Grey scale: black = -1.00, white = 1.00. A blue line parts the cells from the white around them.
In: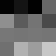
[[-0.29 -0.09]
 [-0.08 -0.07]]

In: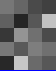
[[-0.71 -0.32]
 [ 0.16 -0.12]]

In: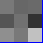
[[-0.11 -0.61]
 [-0.05  0.51]]

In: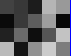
[[-0.55 -0.27]
 [-0.17 -0.89]]

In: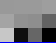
[[ 0.14  0.11]
 [-0.89 -0.20]]

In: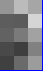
[[-0.29  0.67]
 [-0.04  0.27]]

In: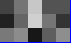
[[-0.21  0.63]
 [ 0.10 -0.82]]

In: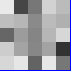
[[0.43 0.08]
 [0.22 0.04]]
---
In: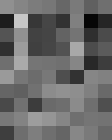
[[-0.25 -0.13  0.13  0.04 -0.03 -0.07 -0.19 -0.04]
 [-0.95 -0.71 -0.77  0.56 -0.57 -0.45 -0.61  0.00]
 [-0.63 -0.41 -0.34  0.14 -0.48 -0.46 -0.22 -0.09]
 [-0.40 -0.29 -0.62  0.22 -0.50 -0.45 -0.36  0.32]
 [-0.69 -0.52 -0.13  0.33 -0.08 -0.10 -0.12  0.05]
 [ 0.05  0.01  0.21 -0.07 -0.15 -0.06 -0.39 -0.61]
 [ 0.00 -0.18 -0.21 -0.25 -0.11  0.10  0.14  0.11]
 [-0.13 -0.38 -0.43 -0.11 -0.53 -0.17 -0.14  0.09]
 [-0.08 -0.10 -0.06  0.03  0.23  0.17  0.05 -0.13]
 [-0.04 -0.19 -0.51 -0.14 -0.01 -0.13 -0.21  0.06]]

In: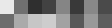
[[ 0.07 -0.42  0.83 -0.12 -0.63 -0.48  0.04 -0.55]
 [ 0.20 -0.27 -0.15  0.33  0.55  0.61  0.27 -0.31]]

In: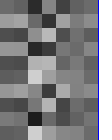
[[-0.24 -0.16 -0.16 -0.24 -0.66  0.04 -0.49]
 [-0.03  0.10  0.22  0.28 -0.18 -0.60  0.26]
 [-0.12 -0.27 -0.39 -0.44  0.12  0.45 -0.39]
 [-0.16  0.05  0.18  0.17 -0.69 -0.54 -0.07]
 [-0.05 -0.24 -0.38 -0.40  0.40  0.43 -0.21]
 [ 0.03 -0.16 -0.27 -0.24  0.62  0.25  0.04]
 [ 0.02  0.09  0.18  0.25  0.06 -0.53  0.34]
 [-0.15 -0.27 -0.38 -0.44 -0.07  0.41 -0.46]
 [-0.23 -0.09 -0.04 -0.10 -0.78 -0.18 -0.40]
 [ 0.03 -0.16 -0.26 -0.23  0.62  0.24  0.06]]

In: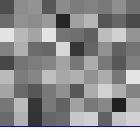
[[ 0.12 -0.13 -0.39  0.10  0.15 -0.32  0.09 -0.03  0.02 -0.05]
 [-0.20 -0.42 -0.15  0.14  0.10  0.21 -0.70  0.26  0.43 -0.33]
 [ 0.64  0.16  0.78  0.44  0.29  0.78 -0.10 -0.13 -0.25  0.48]
 [-0.24 -0.10  0.02  0.38 -0.15 -0.19  0.69 -0.58 -0.20  0.14]
 [-0.32  0.00 -0.44 -0.08 -0.02  0.04  0.28 -0.07  0.35 -0.06]
 [-0.07  0.79  0.46 -0.03  0.05  0.50  0.31  0.38  0.14  0.35]
 [ 0.36  0.03  0.29 -0.18 -0.32 -0.05  0.13 -0.32  0.35  0.65]
 [-0.75  0.38 -0.07  0.47 -0.58 -0.05 -0.23  0.26 -0.06  0.07]
 [ 0.53  0.64 -0.17  0.39 -0.60 -0.20 -0.16  0.56  0.62 -0.24]]

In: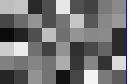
[[-0.05  0.08  0.49  0.53 -0.69 -0.38  0.81 -0.37 -0.48]
 [ 0.07  0.20 -0.44 -0.16  0.16 -0.39 -0.09  0.55 -0.31]
 [ 0.09 -0.67 -0.92 -0.73 -0.38  0.50 -0.13  0.16  0.07]
 [-0.21 -0.67  0.60  0.84 -0.12 -0.49  0.15 -0.62 -0.43]
 [-0.61  0.72  0.01 -0.09  0.04 -0.09  0.36 -0.58  0.05]
 [-0.04 -0.28 -0.71 -0.50  0.15 -0.10 -0.86 -0.45  0.91]]

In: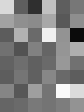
[[-0.26 -0.07  0.70 -0.26 -0.63  0.51]
 [-0.31  0.11  0.27  0.12  0.09  0.32]
 [ 0.15 -0.91 -0.28  0.40 -0.17  0.88]
 [ 0.17  0.37 -0.11 -0.36  0.01 -0.21]
 [ 0.19 -0.11 -0.23 -0.14 -0.25 -0.17]
 [-0.18 -0.27 -0.27 -0.08 -0.25  0.06]
 [ 0.95  0.72  0.04 -0.32  0.25 -0.09]
 [-0.02  0.15 -0.21 -0.17 -0.05 -0.09]]
